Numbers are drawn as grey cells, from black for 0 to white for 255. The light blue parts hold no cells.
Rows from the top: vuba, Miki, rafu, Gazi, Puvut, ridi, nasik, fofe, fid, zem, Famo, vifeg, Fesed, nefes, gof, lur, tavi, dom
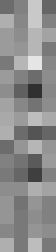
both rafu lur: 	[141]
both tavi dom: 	[121]
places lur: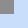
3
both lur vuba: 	[129]
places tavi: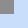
4
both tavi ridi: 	[141]

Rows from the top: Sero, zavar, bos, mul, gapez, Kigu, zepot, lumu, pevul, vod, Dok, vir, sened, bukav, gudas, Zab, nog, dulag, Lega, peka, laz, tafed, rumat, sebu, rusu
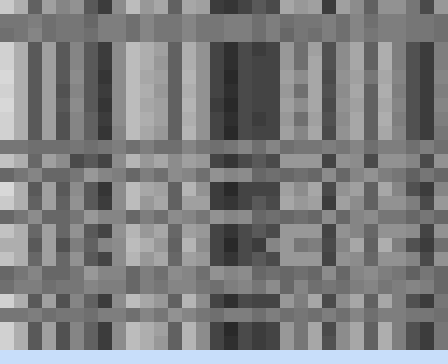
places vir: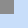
5 9 13 26
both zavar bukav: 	[133]
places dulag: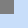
6 23 29
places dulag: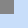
8 20 25

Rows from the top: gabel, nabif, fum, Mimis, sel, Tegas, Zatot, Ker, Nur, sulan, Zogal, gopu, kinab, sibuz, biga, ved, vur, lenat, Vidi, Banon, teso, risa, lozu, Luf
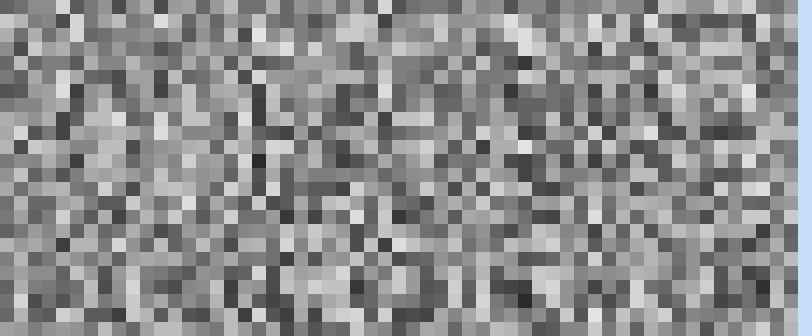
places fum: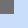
2 4 8 16 23 28 35 40 56
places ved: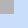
11 36 45 52
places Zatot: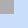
17 48 53
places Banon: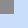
1 3 4 16 38 44
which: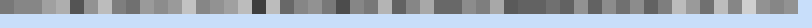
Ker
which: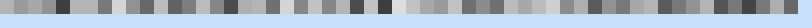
lenat

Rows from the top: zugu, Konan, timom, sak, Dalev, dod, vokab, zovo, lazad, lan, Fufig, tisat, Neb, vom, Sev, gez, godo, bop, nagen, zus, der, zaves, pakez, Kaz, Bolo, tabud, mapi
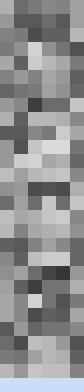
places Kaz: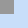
2
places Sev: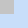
4 6
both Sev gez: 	[196]

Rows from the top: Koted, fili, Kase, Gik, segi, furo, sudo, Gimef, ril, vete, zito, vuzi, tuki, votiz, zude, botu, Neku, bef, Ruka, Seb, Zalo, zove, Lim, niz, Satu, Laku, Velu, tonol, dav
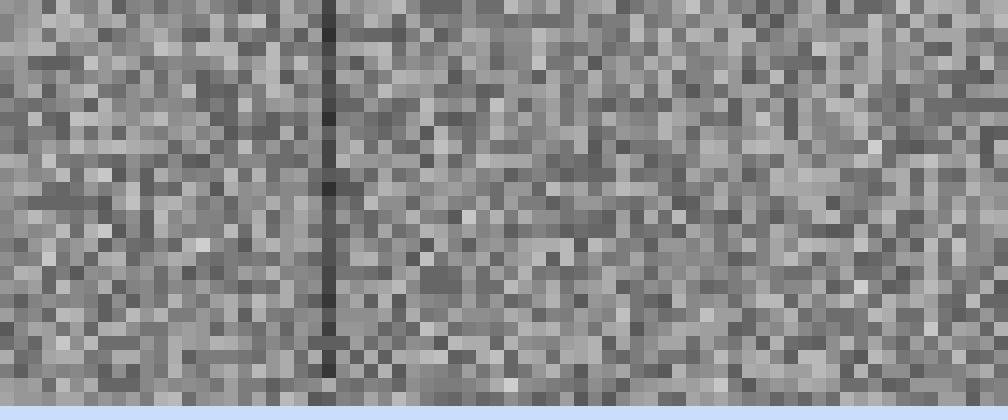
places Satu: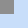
6 22 28 30 38 47 60
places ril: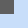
5 16 20 28 53 57

